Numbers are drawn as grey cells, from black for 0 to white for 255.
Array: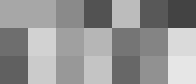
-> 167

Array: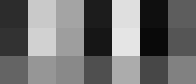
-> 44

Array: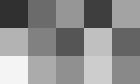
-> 48

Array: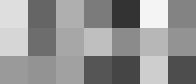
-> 222

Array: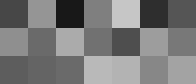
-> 71

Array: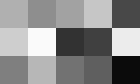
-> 176
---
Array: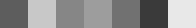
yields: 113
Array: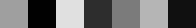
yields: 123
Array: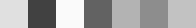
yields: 179
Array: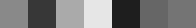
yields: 30
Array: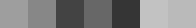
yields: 53
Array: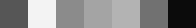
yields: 179
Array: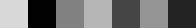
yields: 69
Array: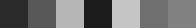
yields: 197
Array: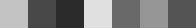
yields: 105
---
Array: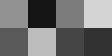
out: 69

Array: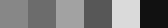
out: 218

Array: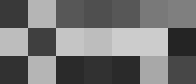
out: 168

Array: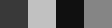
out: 16

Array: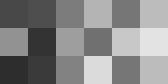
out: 118

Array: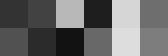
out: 221

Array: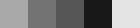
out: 24

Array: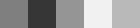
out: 241

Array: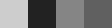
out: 133

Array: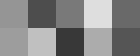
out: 172
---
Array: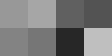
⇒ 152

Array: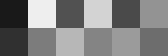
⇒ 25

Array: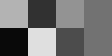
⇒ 179

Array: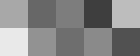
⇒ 168

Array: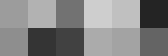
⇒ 156

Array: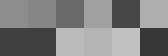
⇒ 141

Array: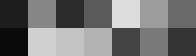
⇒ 29

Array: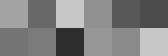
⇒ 163

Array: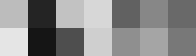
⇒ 188
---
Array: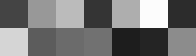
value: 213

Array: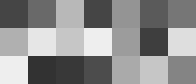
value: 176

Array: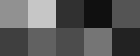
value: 63

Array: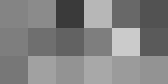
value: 126

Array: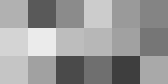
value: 212

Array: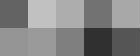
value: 148

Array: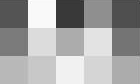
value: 122
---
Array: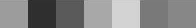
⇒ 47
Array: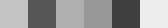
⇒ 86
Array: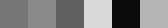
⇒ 138
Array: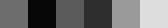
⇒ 7
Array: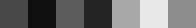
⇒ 15
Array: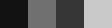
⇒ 112
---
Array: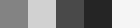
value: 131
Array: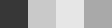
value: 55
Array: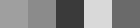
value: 159
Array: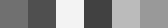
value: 112
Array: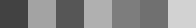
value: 66
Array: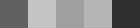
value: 97
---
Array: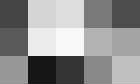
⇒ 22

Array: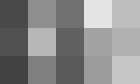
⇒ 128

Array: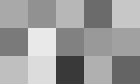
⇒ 220

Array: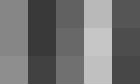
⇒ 65

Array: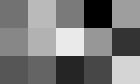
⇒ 100

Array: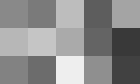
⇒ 108

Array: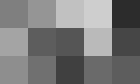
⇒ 112

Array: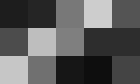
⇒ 112

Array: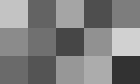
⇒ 84
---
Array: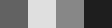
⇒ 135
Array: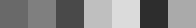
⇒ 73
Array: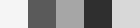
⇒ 166
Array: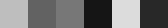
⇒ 119
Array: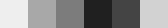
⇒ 124
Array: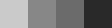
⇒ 107
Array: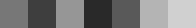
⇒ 150
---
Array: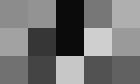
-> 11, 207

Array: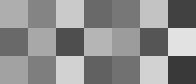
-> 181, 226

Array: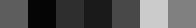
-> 26, 203

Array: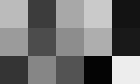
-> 141, 237

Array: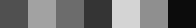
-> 52, 212

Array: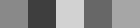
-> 210, 210

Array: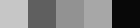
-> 146, 198
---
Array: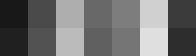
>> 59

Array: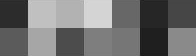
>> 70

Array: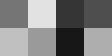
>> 78

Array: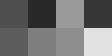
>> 55

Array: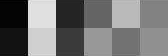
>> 130

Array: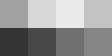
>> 195

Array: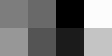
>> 252
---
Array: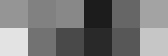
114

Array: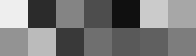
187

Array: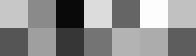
159

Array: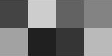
32

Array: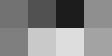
201

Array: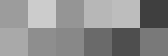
142
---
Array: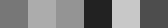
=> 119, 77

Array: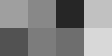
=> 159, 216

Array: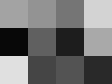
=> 163, 41

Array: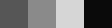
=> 86, 10

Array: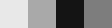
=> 232, 125

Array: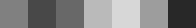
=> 128, 40
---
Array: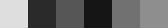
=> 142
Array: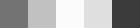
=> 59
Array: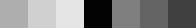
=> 64
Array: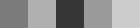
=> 204
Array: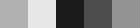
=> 147
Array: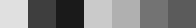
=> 91
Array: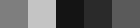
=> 90
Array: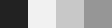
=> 150
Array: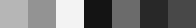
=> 72
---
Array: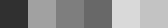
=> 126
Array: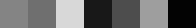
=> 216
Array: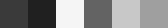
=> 245
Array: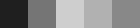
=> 206
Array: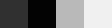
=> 185
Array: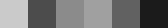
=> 139
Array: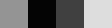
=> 64
